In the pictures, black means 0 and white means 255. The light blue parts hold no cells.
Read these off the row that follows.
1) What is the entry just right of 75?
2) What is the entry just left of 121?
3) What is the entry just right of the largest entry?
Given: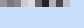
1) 190
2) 151
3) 105

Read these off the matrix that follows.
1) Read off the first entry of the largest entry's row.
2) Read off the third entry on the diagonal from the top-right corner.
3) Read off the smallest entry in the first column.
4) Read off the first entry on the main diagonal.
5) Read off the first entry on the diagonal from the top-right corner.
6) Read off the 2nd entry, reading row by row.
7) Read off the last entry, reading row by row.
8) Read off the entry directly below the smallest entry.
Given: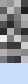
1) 237
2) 82
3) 44
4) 161
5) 69
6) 149
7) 191
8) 177

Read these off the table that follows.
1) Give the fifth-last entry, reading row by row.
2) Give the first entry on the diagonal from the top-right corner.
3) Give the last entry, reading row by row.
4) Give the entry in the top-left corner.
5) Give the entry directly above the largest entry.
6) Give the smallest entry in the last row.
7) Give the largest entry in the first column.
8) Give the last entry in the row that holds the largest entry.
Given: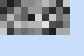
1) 138
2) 198
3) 167
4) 82
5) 55
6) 30
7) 198
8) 125

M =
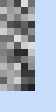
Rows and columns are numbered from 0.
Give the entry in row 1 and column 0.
195
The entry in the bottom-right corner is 31
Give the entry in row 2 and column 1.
169
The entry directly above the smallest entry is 83
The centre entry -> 98
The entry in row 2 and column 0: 112
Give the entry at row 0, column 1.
142
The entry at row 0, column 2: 69
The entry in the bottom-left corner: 183
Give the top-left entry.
112
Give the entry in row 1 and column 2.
169
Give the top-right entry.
112
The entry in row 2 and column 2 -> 127

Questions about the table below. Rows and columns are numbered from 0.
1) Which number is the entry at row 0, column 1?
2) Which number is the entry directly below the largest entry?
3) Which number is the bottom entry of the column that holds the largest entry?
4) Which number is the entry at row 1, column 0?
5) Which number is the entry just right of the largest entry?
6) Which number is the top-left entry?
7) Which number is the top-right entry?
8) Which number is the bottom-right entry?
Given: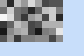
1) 40
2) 56
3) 84
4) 112
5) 218
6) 165
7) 84
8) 138
